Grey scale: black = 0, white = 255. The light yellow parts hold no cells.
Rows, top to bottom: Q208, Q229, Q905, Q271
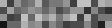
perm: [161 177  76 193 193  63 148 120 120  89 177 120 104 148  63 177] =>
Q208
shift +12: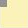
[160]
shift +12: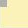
[189]
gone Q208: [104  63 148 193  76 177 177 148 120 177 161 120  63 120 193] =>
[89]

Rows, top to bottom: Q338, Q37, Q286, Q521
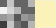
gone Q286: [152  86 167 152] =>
[139]
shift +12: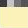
[ 73 209 125  98]
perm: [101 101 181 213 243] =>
Q37
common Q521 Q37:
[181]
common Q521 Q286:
[86]
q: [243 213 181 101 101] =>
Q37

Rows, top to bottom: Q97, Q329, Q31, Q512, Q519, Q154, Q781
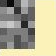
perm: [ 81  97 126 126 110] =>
Q31
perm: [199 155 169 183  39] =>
Q512
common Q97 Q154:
[97]
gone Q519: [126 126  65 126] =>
[97]
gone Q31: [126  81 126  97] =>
[110]
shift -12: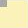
[157]

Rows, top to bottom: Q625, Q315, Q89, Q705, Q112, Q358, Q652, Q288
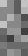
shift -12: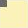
[95]
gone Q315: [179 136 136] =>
[94]
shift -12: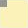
[138]
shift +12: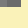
[134 119 119]
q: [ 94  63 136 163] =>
Q358

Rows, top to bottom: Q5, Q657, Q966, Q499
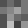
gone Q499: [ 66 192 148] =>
[81]
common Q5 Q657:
[119]
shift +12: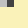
[204  78]
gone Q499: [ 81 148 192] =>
[66]
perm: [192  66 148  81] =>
Q499
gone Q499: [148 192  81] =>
[66]

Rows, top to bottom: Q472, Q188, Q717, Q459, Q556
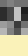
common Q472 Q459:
[113]
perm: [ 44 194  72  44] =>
Q717
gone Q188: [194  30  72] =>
[44]
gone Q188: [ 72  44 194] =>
[30]

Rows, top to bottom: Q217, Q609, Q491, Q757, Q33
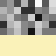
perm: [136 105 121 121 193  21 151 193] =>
Q33
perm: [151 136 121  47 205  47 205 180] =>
Q609

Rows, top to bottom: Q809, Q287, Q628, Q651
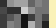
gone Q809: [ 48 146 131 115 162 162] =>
[100]
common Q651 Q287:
[115]
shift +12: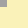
[174]

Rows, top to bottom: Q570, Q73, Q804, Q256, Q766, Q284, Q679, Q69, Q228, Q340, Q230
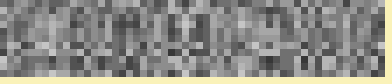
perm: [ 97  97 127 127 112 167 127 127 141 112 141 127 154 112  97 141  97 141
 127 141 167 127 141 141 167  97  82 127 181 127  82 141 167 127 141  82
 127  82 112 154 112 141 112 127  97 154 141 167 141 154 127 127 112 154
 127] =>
Q804
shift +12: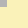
[193]
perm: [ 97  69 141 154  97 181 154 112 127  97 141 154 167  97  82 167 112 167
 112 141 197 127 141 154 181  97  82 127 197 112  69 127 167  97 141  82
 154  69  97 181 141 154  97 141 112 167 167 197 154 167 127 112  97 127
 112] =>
Q230

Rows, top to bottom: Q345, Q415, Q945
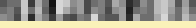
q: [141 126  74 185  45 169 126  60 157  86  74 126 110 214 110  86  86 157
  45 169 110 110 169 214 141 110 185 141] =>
Q945
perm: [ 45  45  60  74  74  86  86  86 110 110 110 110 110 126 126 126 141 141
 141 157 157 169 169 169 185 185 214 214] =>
Q945
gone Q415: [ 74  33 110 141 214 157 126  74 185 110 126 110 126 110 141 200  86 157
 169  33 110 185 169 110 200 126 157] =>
[98]
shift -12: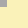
[157]

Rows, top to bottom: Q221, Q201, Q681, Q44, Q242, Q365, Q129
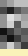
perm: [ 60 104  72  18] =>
Q365
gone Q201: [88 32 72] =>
[120]

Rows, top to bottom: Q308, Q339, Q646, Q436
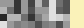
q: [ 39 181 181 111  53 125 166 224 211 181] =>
Q646
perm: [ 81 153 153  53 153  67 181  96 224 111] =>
Q308
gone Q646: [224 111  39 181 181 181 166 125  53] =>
[211]

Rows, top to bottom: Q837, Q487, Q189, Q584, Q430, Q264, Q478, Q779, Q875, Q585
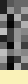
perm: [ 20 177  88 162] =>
Q189
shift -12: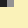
[ 20 135]
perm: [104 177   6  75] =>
Q585
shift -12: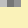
[179 106 135]
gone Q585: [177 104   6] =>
[75]

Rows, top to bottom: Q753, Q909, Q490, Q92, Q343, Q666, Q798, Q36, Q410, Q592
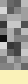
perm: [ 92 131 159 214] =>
Q909
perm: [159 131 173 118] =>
Q410
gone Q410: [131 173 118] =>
[159]
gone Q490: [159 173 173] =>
[145]

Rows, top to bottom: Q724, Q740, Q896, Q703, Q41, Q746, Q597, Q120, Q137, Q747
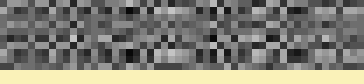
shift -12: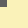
[83]
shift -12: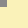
[126]

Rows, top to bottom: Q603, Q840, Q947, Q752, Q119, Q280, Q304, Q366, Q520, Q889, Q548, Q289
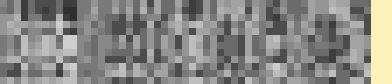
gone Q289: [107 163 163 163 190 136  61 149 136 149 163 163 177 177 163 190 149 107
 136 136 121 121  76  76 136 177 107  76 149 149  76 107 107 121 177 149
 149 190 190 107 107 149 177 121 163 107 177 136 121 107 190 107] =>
[92]
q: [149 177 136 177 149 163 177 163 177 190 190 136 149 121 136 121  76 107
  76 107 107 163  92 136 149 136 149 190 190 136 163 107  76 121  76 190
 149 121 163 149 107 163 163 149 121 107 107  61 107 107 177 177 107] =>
Q289

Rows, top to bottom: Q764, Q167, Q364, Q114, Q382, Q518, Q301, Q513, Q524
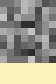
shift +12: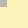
[195]
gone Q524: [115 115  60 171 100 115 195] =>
[128]
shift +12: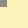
[153]
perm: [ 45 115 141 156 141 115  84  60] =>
Q513
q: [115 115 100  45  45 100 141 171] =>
Q114

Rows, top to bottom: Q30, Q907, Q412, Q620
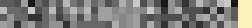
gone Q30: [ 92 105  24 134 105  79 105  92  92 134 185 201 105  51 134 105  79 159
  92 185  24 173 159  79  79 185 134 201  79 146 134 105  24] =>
[118]
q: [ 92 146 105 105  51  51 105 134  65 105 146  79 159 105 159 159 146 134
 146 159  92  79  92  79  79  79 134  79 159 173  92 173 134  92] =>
Q412
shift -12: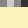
[122 189 122  39]
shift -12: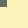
[93]
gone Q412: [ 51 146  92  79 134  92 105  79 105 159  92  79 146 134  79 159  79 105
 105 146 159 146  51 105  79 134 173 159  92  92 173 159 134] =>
[65]

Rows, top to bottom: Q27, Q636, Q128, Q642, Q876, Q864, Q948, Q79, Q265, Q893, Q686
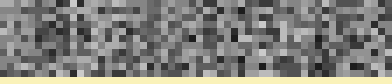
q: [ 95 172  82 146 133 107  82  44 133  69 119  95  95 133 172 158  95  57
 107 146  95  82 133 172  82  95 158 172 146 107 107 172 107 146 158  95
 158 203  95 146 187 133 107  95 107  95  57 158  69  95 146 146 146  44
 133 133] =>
Q642
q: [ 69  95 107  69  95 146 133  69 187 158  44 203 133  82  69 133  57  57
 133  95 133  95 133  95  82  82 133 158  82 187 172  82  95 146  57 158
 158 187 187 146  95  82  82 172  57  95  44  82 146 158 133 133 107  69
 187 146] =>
Q686
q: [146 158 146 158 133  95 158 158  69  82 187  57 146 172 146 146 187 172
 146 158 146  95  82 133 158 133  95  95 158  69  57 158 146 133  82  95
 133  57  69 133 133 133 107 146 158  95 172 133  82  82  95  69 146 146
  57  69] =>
Q128
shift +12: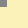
[145]
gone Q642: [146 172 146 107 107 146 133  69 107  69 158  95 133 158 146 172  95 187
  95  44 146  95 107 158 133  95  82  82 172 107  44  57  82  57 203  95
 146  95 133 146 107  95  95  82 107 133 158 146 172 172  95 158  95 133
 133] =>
[119]
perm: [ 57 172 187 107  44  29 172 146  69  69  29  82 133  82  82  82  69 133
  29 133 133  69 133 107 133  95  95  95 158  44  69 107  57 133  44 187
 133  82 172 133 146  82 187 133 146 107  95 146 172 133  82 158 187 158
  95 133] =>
Q893

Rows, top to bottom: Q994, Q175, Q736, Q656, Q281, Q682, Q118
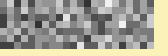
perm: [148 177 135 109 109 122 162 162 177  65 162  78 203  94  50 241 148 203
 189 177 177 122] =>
Q656
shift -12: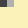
[ 53 165]
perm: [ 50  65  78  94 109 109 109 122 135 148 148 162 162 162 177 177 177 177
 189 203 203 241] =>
Q994
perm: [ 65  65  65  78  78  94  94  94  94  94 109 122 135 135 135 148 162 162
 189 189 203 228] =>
Q736
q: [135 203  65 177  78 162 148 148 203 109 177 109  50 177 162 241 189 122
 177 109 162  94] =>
Q994

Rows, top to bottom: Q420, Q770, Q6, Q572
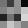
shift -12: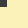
[48]
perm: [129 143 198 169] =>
Q572

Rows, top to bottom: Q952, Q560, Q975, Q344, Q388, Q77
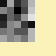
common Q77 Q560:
[133]
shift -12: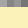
[153 121 137 105]
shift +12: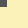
[97]

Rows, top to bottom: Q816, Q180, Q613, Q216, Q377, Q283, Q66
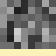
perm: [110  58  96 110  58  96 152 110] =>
Q66
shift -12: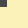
[60]
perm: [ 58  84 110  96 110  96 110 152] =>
Q613
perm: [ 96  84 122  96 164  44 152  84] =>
Q216
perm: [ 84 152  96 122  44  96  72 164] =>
Q816
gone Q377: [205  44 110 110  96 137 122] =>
[178]
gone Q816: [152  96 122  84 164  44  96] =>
[72]

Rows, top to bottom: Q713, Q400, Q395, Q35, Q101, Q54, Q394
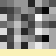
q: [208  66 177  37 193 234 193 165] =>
Q394
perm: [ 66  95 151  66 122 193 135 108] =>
Q35

